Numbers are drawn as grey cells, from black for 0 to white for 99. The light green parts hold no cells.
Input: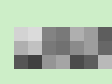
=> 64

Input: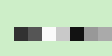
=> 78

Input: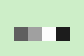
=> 37

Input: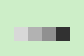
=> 84

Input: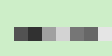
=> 82

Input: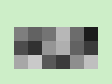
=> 34

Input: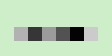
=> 60

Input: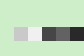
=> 93
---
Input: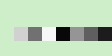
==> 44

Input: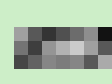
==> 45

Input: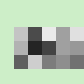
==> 59

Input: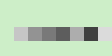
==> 57

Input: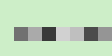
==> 58

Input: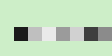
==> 60

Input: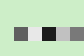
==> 47
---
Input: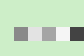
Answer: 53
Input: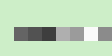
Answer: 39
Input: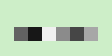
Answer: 38
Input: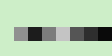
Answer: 56
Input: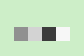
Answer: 56
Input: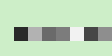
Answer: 16
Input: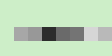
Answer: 65
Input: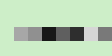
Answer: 65
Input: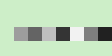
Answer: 61
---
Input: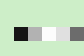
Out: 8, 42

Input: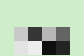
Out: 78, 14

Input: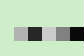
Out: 69, 4

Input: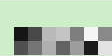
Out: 8, 88

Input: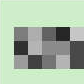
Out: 48, 28

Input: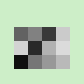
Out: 38, 72

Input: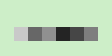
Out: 78, 49

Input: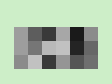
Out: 61, 43

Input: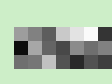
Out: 61, 24

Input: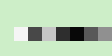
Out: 95, 56
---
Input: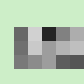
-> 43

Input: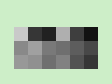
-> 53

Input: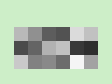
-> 29

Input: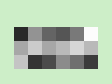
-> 65

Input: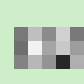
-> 43

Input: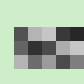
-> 39

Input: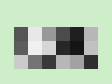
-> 36

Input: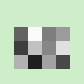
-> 24
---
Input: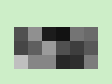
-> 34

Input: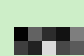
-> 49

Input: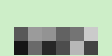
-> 79

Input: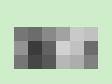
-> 42

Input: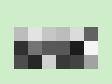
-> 95

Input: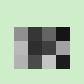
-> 63
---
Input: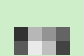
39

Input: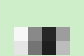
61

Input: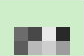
16

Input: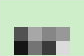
59

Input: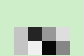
86

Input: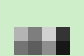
20
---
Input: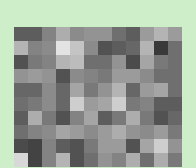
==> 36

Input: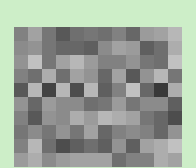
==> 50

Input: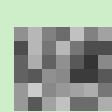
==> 56

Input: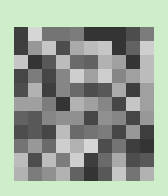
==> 24

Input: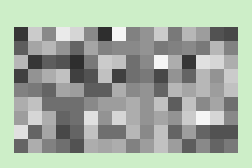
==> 21

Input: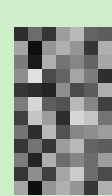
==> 18

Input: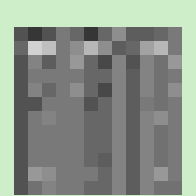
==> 32
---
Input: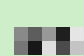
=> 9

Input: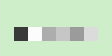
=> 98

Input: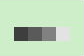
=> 35

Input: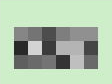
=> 41

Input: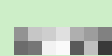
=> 46

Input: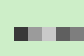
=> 60

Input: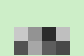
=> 65

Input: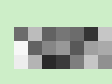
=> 70

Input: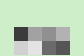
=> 88
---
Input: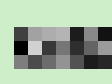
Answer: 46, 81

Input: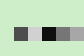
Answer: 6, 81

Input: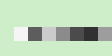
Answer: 54, 95

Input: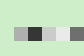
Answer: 79, 91

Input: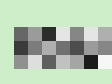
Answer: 44, 96

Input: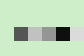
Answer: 58, 85
